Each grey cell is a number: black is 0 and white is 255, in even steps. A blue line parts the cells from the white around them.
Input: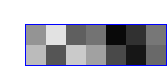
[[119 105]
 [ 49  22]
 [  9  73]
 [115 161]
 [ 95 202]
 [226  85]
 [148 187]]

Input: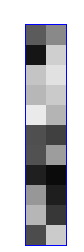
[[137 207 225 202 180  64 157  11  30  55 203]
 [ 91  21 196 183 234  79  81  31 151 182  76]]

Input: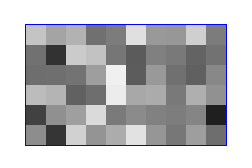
[[124 114 136 145  31 110]
 [207  99  96 175 133 158]
 [151 121 112 121 125 119]
 [153 128 153 171 129 150]
 [224  91  92 168 139 226]
 [124 118 240 236 122 172]
 [112 194 158 110 218 148]
 [178 203 115  97 159 209]
 [164  50 111 180 144  53]
 [196 113 110 188  65 141]]

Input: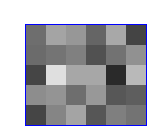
[[ 68 145 185  94 115]
 [168 114  42  87 127]
 [101  81 167 152  86]
 [151 128 167 110 164]
 [164 116 223 148 133]
 [110 107  69 141  69]]

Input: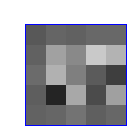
[[104 179  62 160 103]
 [104 201  91  75  95]
 [ 97 137 127 168 115]
 [101 161 177  36 102]
 [ 88  97 107  94  98]]

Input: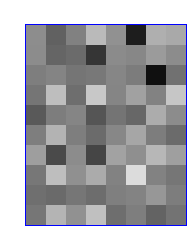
[[169 140 113 198 140 107 159 118 125 115]
 [175 155  16 130 172 125 183 130 151  99]
 [ 29 135 124 161 103 166 143 220 131 126]
 [145 139 134 133 116 135 162 130 127 110]
 [186  53 120 200  85 107  69 171 109 192]
 [129 107 117 110 133 126 140 144 118 145]
 [ 97 101 132 190 125 179  74 190 106 180]
 [141 140 126 117  89 126 158 119 111 118]]
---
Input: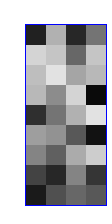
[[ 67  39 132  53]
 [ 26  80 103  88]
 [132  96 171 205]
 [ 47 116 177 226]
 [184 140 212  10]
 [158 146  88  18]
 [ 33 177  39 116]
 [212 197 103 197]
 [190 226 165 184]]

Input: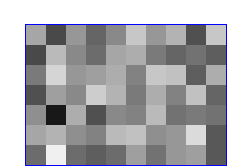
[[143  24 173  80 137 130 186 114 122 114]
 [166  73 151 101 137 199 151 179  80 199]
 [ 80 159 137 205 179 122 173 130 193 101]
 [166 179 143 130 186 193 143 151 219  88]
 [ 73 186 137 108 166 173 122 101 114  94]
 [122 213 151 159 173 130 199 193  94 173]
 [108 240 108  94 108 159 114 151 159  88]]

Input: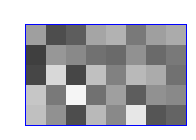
[[159  77  93 165 178 121 159 171]
 [198 121 245 113 159  93 145 137]
 [192 145  77 185 137 231  85 100]
 [ 63 151 137 113 106 145 106 121]
 [ 70 216  70 192 129 185 171 113]]

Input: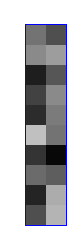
[[ 52   8]
 [115  79]
 [ 30  86]
 [107  94]
 [192 115]
 [ 44 123]
 [ 66 138]
 [138 157]
 [ 36 172]
 [ 79 180]]

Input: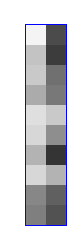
[[179  52]
 [195  60]
 [244  75]
 [127  82]
 [135  96]
 [201 112]
 [171 120]
 [215 142]
 [215 179]
 [223 201]]

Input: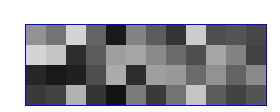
[[ 39  25  32  78 171  45 158 152 107 146  99 138]
 [ 58  66 178  52  19 123  58 115 197  92  66  84]
 [146 115 212  99  25 131  92  52 204  78  84  72]
 [212 197  45  92 158 165 138 107  78 165 131  66]]
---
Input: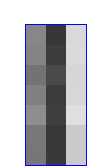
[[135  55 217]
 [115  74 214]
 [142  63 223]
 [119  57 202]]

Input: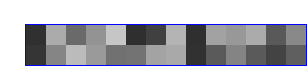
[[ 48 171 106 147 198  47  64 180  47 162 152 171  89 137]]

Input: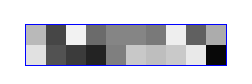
[[185  70 242 107 133 133 121 238  96 172]]

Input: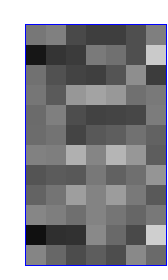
[[119 128  73  62  62  79 127]
 [113  81  67  63  84 142  60]
 [107 127  77  66  68  71 124]
 [129 126 176 133 181 151  93]
 [ 99 116 158 131 156 121  89]
 [ 16  47  49 137 105  73 207]]

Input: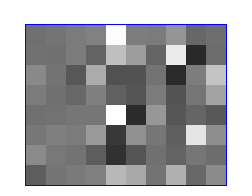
[[111 116 123 129 252 125 123 149 103 110]
 [137 115  87 171  81  82 115  42 125 196]
 [112 114 118 118 255  43 151  86 101  88]
 [138 120 115  93  49  85 112  99 118 109]]

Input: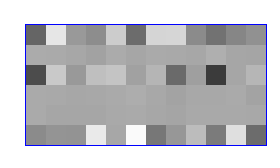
[[101 230 153 141 204 108 213 214 139 114 134 145]
 [ 76 201 153 191 196 161 181 106 159  59 166 182]
 [170 166 166 166 169 170 167 165 169 169 169 168]]

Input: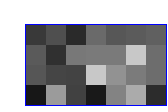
[[ 57  79  42 106  87  91  96]
 [ 86  69  67 200 146 123 109]]

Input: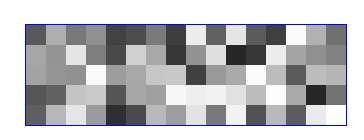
[[ 89 174 120 144  66  77 122  62 236  97 229  91  63 251 177 112]
 [163 149 145 250 157 168 198 200  64 153 170 251 188  91 188 181]
 [ 95 183 230 155  47  74 185 158 227 121 242  82 185  92 234 254]]

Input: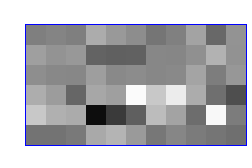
[[127 132 127 172 153 141 117 128 163 104 147]
 [142 136 135 158 137 140 135 137 164 125 151]
 [200 176 171  13  58  95 188 163 109 248 124]]
